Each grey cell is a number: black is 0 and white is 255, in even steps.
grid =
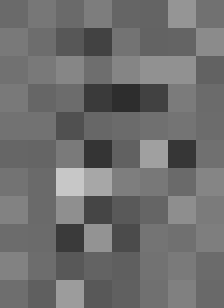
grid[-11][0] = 106
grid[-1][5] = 112
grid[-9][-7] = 121
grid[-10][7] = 139
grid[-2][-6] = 88
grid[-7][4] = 107
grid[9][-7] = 109
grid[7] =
[130, 106, 143, 69, 89, 101, 142, 123]
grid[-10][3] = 66
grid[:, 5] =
[100, 99, 145, 65, 112, 160, 120, 101, 116, 114, 112]
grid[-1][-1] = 105
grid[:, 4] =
[101, 115, 133, 45, 107, 97, 126, 89, 75, 95, 96]
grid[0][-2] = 149
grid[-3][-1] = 126
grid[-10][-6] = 87
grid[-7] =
[114, 114, 80, 103, 107, 112, 116, 108]
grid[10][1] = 95
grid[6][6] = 106
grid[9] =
[130, 109, 88, 99, 95, 114, 122, 107]
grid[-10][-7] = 109
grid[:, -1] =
[113, 139, 98, 107, 108, 112, 133, 123, 126, 107, 105]
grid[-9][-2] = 145
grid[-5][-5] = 167

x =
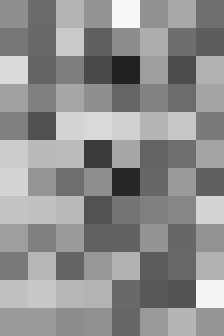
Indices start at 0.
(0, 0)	143
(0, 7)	111
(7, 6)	134
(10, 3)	179
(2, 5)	158
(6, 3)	142
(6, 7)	96
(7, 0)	195
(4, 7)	122
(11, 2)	141
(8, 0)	158
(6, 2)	111
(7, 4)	116
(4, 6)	198
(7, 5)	128
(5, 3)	59
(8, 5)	148
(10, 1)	199
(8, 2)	154
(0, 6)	168
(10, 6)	83
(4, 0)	128
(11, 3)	145
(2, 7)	177
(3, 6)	108
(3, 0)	160
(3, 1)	128

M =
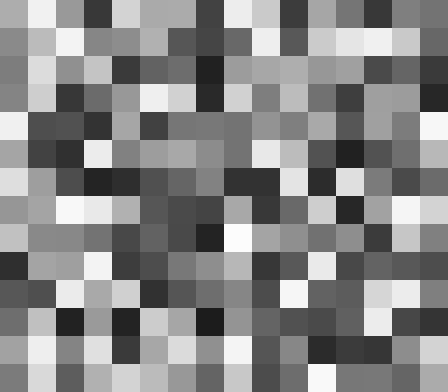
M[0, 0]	173
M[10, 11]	98
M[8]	[193, 137, 136, 115, 72, 98, 73, 35, 252, 164, 143, 113, 142, 59, 198, 128]
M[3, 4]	152
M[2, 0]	125
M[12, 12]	59
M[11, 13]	236
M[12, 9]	85
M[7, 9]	56
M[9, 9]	55
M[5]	[165, 66, 48, 236, 129, 157, 168, 140, 115, 232, 188, 82, 33, 82, 111, 184]
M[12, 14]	141
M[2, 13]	74
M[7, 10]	105
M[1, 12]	229
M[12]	[162, 238, 132, 224, 58, 167, 219, 144, 244, 85, 135, 43, 59, 54, 141, 211]
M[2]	[125, 220, 144, 196, 58, 98, 109, 33, 156, 167, 174, 151, 160, 74, 101, 58]
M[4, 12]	86
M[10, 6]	85
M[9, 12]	72
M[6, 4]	46
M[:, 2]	[153, 243, 144, 55, 81, 48, 77, 248, 136, 159, 235, 34, 132, 93]
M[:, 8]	[237, 104, 156, 209, 115, 115, 50, 168, 252, 183, 134, 148, 244, 200]
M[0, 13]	56
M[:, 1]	[241, 187, 220, 206, 78, 66, 158, 164, 137, 164, 79, 192, 238, 217]
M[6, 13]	123
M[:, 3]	[56, 134, 196, 107, 51, 236, 36, 233, 115, 243, 169, 154, 224, 177]
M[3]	[132, 206, 55, 107, 152, 239, 209, 41, 209, 126, 188, 113, 62, 159, 156, 39]
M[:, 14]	[127, 201, 101, 156, 124, 111, 74, 245, 198, 88, 236, 71, 141, 101]
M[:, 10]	[60, 88, 174, 188, 127, 188, 228, 105, 143, 88, 246, 81, 135, 109]
